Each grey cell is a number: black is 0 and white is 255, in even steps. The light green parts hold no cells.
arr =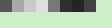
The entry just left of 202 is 168
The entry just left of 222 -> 202

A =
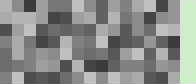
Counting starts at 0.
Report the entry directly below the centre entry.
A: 109
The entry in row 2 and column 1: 159
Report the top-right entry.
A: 150
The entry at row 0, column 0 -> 180
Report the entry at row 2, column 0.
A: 79
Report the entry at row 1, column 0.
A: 170
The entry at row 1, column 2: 180
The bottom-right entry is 170
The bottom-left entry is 129
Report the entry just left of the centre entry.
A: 129
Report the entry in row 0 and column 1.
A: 139
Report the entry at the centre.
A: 118
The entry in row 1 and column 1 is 180

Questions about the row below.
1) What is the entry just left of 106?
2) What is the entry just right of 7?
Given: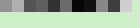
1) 50
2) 17

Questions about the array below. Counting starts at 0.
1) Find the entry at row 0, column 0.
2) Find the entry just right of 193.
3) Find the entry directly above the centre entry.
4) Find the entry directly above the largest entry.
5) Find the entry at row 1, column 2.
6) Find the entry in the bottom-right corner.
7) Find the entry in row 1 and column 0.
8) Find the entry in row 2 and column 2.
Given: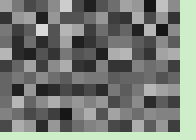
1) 163
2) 139
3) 92
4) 32
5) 163
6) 62
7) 52
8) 92

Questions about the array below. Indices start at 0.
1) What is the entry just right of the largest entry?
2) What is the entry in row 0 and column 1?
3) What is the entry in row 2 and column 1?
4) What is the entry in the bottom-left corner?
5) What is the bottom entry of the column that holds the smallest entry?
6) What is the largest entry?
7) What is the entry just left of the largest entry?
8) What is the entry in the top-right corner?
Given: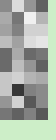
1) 180
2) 220
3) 129
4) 118
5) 97
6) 240
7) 118
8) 97

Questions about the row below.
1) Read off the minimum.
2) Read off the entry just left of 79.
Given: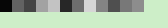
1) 6
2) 132

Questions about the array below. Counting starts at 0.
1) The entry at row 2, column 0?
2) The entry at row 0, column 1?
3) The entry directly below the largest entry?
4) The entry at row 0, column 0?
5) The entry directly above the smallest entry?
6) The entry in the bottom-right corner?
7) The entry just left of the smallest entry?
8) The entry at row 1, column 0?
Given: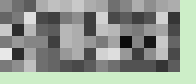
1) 201
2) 111
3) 122
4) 142
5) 133
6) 92
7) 164
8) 101

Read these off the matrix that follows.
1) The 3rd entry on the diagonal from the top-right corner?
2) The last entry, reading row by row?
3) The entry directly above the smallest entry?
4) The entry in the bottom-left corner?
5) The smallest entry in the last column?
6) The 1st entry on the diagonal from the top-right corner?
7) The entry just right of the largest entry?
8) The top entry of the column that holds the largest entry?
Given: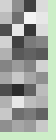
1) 231
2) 200
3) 200
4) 143
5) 89
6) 219
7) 231
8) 65
